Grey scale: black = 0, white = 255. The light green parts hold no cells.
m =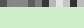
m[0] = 84
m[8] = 228
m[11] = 188
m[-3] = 198

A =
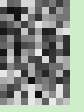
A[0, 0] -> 215
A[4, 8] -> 208
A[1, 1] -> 17
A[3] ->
[57, 93, 139, 63, 131, 225, 189, 175, 81, 174]
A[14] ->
[134, 173, 212, 117, 232, 206, 94, 234, 163, 195]
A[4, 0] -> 24
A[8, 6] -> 215
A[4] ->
[24, 53, 42, 199, 63, 157, 30, 37, 208, 226]
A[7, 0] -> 21
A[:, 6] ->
[86, 201, 158, 189, 30, 65, 92, 31, 215, 70, 38, 121, 127, 198, 94]
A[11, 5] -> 103
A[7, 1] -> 182
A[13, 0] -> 85
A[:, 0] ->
[215, 58, 134, 57, 24, 86, 100, 21, 86, 42, 231, 171, 132, 85, 134]
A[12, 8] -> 228
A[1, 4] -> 195
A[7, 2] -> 19
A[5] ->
[86, 150, 53, 128, 132, 193, 65, 85, 126, 47]
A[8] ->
[86, 206, 72, 180, 73, 63, 215, 53, 189, 167]
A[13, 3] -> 65
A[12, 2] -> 84
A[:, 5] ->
[108, 98, 52, 225, 157, 193, 158, 234, 63, 67, 87, 103, 173, 17, 206]
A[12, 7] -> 99
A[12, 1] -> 69
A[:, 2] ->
[108, 23, 20, 139, 42, 53, 23, 19, 72, 86, 223, 98, 84, 214, 212]
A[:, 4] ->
[215, 195, 115, 131, 63, 132, 89, 129, 73, 175, 173, 16, 221, 227, 232]
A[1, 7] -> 62

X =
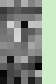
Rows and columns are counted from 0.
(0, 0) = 161
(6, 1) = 134
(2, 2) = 125
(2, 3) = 125
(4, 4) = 92
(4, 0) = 113
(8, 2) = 149
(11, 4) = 30
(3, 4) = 195
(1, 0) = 57
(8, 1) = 20
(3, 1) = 207
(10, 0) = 6
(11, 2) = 19
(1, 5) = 67
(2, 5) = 143
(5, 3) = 83
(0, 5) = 151
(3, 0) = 107
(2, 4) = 122
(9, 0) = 94

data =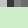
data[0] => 195
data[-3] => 55

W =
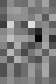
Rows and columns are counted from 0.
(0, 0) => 88
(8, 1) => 84
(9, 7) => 95
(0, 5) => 121
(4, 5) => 37
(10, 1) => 136
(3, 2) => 116
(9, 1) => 140
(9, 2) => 88
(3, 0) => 61
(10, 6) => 168
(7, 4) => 120
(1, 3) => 143
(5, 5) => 6
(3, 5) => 129
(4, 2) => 124
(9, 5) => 121
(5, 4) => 140
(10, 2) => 86
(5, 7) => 49
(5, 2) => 160
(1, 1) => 153
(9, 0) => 80
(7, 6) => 95
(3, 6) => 138
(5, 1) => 191
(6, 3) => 101
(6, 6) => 167

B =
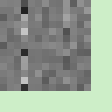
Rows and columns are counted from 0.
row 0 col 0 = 130
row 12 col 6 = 108
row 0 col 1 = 127
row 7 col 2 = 126
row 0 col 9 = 147
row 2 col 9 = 163
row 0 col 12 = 126
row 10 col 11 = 114
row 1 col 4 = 119
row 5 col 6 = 125
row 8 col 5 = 118
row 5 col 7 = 114
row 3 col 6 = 103
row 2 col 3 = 170
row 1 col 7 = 124
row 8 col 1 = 125
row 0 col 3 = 79
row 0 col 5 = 120
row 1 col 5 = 125
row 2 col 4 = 120
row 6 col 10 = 146
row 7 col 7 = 116
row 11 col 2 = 121
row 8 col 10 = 112
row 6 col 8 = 132
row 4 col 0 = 126
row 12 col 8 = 105
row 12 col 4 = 121
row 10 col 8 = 126
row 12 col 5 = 120
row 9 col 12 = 126
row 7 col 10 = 112
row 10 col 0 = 123
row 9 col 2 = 109
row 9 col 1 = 121
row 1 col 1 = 119

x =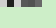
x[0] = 207
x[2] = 210
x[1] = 31
